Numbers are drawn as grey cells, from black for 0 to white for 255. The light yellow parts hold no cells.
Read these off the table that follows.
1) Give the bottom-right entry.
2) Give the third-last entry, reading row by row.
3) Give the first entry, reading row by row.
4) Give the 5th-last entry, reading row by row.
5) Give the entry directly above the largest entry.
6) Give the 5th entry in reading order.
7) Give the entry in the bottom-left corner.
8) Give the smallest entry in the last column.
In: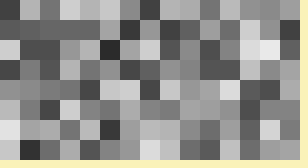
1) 164
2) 109
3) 65
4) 90
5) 145
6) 180
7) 199
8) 65

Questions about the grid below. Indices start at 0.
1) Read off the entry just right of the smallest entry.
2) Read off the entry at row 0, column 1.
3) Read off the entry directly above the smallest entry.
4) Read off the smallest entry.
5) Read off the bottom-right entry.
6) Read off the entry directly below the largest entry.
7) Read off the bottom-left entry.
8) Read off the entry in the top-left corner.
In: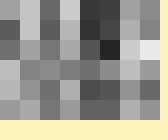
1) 203
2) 197
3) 69
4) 38
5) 147
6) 155
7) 155
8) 161

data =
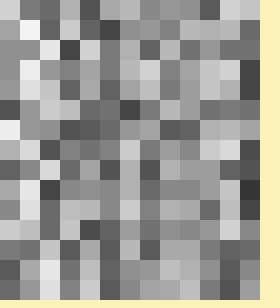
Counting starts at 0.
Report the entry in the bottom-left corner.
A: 106
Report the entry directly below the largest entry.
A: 144
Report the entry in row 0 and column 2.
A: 106
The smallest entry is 54
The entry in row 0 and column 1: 122
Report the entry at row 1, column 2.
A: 98
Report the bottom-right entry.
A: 157
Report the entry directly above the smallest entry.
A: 83
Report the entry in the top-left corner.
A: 209
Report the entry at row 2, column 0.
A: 144
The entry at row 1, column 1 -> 243
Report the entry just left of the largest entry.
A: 163
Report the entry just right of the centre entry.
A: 122
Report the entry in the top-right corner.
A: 197
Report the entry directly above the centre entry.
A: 151
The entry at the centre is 203
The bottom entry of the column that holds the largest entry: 151
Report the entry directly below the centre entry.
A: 177

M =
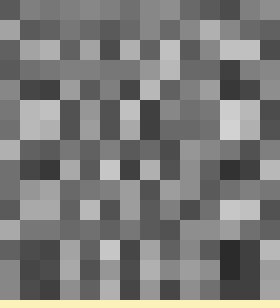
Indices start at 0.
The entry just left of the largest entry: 112
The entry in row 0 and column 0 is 90
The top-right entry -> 142
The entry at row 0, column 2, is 119
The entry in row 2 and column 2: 176
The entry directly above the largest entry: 204
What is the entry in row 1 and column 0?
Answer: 163
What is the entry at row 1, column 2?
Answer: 97
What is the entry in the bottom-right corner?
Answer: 163
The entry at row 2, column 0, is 97
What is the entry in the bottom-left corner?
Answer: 135
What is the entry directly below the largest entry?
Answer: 119
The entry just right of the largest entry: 176
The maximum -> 210
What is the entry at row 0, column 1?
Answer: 127

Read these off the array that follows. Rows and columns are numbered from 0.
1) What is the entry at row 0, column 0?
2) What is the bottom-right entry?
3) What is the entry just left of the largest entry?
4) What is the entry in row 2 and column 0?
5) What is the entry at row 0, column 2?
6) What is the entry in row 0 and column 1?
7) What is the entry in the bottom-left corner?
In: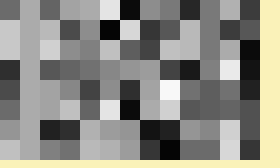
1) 107
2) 54
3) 163
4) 200
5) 100
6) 171
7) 192

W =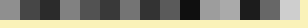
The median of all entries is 90
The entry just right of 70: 43
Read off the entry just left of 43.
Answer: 70

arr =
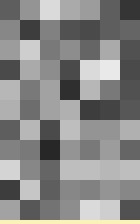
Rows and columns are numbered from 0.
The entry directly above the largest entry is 170
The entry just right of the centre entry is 61
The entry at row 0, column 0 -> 94
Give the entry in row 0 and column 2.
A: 218
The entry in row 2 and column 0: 156
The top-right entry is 53
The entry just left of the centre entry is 162
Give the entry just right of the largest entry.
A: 74
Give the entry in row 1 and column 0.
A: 135
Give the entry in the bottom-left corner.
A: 162
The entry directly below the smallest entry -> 101
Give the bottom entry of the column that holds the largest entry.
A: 206
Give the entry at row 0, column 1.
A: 148
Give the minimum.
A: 39
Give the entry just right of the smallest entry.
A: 148
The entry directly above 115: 94
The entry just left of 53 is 94
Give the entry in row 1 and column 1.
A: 61
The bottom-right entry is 81
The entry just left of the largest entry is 218

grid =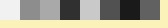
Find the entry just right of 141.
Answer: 169
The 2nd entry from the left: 141
